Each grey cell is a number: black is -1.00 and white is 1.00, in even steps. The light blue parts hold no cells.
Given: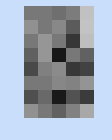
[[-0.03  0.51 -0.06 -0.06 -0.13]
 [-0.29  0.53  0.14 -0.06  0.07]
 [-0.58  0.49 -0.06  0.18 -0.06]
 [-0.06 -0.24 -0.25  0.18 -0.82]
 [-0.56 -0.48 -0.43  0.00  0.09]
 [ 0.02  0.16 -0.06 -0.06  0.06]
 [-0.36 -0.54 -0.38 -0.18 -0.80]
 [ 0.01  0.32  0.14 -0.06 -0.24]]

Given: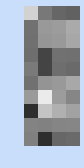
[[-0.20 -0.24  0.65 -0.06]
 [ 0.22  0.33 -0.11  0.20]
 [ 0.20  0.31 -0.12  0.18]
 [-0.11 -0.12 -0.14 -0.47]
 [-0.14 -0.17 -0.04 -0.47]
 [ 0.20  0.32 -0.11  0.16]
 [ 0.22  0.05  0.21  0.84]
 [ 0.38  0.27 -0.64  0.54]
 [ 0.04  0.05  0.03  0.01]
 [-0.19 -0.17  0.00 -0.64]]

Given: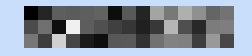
[[-0.21 -0.10 -1.00 -0.71 -0.26 -0.29 -0.26 -0.23 -0.90 -0.30 -0.72  0.29
  -0.06  0.37  0.13]
 [-0.03 -0.01 -0.41 -0.12 -0.88  0.88 -0.27 -0.37 -0.50 -0.58 -0.75 -0.56
   0.43 -0.38 -0.69]
 [ 0.20 -0.44 -0.07 -0.52  0.63 -0.46 -0.80 -0.89 -0.31 -0.30 -0.61 -0.11
   0.02  0.00 -0.51]]

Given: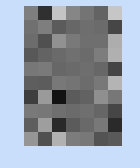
[[-0.22  0.55 -0.01 -0.62  0.54  0.05 -0.09]
 [-0.16 -0.45 -0.12 -0.01 -0.29 -0.19 -0.14]
 [-0.13  0.36 -0.15 -0.37  0.14 -0.05 -0.13]
 [-0.02  0.38 -0.31 -0.22 -0.17 -0.12 -0.16]
 [-0.19 -0.47 -0.07 -0.04 -0.19 -0.17 -0.14]
 [-0.06  0.41 -0.26 -0.28 -0.06 -0.09 -0.15]
 [ 0.12 -0.07 -0.51  0.21 -0.85 -0.29 -0.23]
 [-0.20 -0.45 -0.05 -0.07 -0.13 -0.16 -0.13]
 [-0.06 -0.67 -0.26  0.24 -0.68 -0.29 -0.18]
 [-0.35 -0.30  0.17 -0.37  0.39 -0.03 -0.06]]

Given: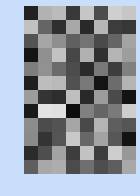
[[ 0.62  0.55 -0.73  0.40  0.47 -0.55  0.55 -0.40]
 [-0.53 -0.57  0.51 -0.21 -0.63  0.32 -0.68  0.43]
 [-0.21  0.29 -0.35  0.30  0.12 -0.25 -0.10 -0.42]
 [ 0.41  0.23 -0.84  0.13  0.52 -0.44  0.39 -0.62]
 [-0.52  0.00 -0.01  0.14 -0.16 -0.40 -0.67 -0.06]
 [-0.15  0.41 -0.76  0.48  0.45 -0.37 -0.06 -0.84]
 [-0.42 -0.85  0.22 -0.59 -0.65  0.50 -0.69  0.22]
 [-0.04  0.61 -0.80  0.78  0.76 -0.89  0.00 -0.21]
 [-0.26 -0.33  0.10 -0.40 -0.35  0.30 -0.43  0.41]
 [-0.32 -0.85  0.08 -0.59 -0.33  0.58 -0.19  0.28]
 [ 0.61  0.19 -0.66 -0.39  0.28 -0.52  0.52 -0.53]
 [-0.26  0.32 -0.26  0.32  0.36 -0.41 -0.13 -0.39]]

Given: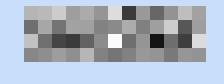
[[ 0.49  0.27  0.42  0.45  0.60  0.24  0.34  0.17  0.73 -0.54  0.20 -0.19
   0.15]
 [-0.32  0.24 -0.13  0.31 -0.09  0.27  0.26  0.02  0.08  0.35  0.00  0.25
   0.61]
 [-0.51  0.72  0.51 -0.12 -0.46 -0.54 -0.22  0.10  0.97 -0.13  0.17 -0.84
  -0.14]
 [ 0.18  0.15  0.06  0.11  0.23  0.12  0.43  0.02 -0.08  0.01  0.19  0.16
  -0.05]]

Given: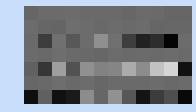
[[-0.20 -0.20 -0.20 -0.16 -0.16 -0.15 -0.17 -0.17 -0.17 -0.19 -0.16 -0.17]
 [-0.19 -0.19 -0.15 -0.20 -0.21 -0.14 -0.15 -0.18 -0.15 -0.17 -0.15 -0.20]
 [-0.97 -0.15 -0.17 -0.52 -0.12 -0.31 -0.15  0.12 -0.12 -0.51 -0.74 -0.65]
 [-0.15 -0.17 -0.16 -0.18 -0.14 -0.17 -0.18 -0.19 -0.15 -0.17 -0.16 -0.17]
 [ 0.67 -0.87 -0.24 -0.58  0.25 -0.36  0.13  0.02  0.04  0.34  0.10  0.52]
 [-0.18 -0.16 -0.19 -0.18 -0.14 -0.18 -0.15 -0.19 -0.16 -0.17 -0.17 -0.15]
 [-0.38 -0.93 -0.89 -0.25 -0.87 -0.80  0.10 -0.20  0.14 -0.32 -0.84 -0.53]]

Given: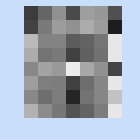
[[ 0.19 -0.37 -0.53 -0.21  0.13 -0.42  0.24]
 [ 0.22 -0.77 -0.48 -0.05  0.22  0.14  0.35]
 [-0.08  0.81  0.46  0.03  0.03 -0.28 -0.22]
 [-0.11  0.81  0.35 -0.10 -0.05 -0.49 -0.25]
 [ 0.14 -0.47  0.07  0.28  0.20  0.85  0.31]
 [ 0.05  0.81  0.24 -0.01 -0.02 -0.49 -0.14]
 [ 0.05  0.52  0.07 -0.14 -0.02 -0.71 -0.10]
 [-0.02  0.81  0.40  0.10 -0.07 -0.35 -0.22]]

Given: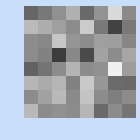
[[ 0.70  0.08 -0.20 -0.06  0.13  0.38 -0.18  0.15]
 [-0.48 -0.05  0.46  0.36  0.25  0.10  0.59 -0.05]
 [ 0.24  0.05  0.10  0.07  0.55  0.17  0.10  0.25]
 [ 0.10  0.30  0.10  0.02 -0.53  0.07 -0.42  0.27]
 [ 0.88  0.23 -0.23 -0.09  0.10  0.41  0.10  0.14]
 [-0.16 -0.18  0.43  0.34  0.42  0.02  0.58  0.19]
 [-0.01  0.10  0.10  0.26  0.45  0.08  0.54  0.10]
 [ 0.10 -0.08  0.45  0.10  0.14  0.10  0.43 -0.17]]
